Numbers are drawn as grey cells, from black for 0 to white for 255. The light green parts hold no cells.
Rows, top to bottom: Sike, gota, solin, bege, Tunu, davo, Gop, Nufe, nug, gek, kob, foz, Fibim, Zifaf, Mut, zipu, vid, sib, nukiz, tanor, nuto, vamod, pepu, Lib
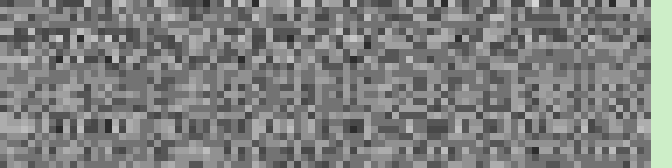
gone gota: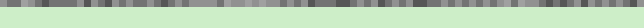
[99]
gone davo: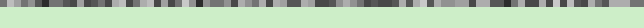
[57]
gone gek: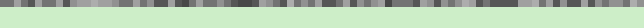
[129]

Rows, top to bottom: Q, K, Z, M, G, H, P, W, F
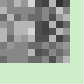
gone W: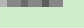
[80]
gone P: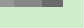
[122]
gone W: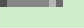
[93]
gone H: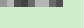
[167]
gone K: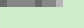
[197]

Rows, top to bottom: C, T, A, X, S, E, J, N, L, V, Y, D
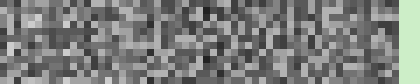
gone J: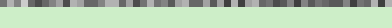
[48]
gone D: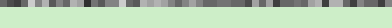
[191]
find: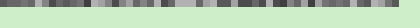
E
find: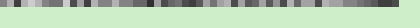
X
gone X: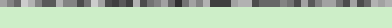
[147]

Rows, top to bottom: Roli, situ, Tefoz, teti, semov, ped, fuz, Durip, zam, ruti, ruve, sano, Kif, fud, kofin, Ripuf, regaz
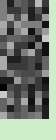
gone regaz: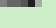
[115]
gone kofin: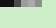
[101]
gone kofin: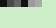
[142]
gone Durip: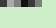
[46]

